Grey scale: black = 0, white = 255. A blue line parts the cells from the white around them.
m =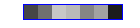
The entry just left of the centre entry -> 199
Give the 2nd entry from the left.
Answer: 112
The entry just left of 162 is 133

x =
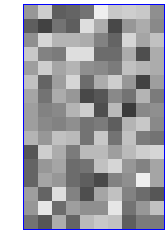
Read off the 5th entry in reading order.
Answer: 115
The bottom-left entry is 115
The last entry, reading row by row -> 123
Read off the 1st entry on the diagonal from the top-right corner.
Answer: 143
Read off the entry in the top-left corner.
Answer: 151
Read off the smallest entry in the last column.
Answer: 86
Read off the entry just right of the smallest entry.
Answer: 137
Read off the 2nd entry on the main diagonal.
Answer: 66
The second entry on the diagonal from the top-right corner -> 172
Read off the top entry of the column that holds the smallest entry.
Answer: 206
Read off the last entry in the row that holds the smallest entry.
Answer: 143
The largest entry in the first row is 238
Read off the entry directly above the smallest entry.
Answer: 115
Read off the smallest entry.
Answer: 58
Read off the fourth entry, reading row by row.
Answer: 100
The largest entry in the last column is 214
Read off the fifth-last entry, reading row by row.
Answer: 200
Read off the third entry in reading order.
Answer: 94
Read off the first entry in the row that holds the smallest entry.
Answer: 158
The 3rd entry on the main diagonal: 180

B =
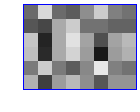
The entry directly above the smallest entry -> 79
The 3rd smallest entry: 42
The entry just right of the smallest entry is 156
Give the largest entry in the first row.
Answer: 217
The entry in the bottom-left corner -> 177
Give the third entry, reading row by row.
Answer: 107
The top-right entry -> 114
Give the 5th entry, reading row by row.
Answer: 142
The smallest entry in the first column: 86
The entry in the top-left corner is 107
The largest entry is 232
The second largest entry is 225
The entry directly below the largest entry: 86
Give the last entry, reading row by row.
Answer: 148

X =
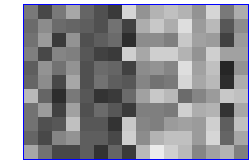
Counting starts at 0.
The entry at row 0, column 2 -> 121
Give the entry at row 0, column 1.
72
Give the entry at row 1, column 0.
107
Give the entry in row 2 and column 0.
114
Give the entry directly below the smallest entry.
45
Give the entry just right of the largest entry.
207
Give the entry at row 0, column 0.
121
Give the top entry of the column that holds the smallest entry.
121
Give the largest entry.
236
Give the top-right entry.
173
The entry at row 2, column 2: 58
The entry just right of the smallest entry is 147
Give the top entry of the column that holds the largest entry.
179
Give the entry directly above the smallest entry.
161
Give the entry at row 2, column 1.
155
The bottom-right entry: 127
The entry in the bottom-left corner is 167
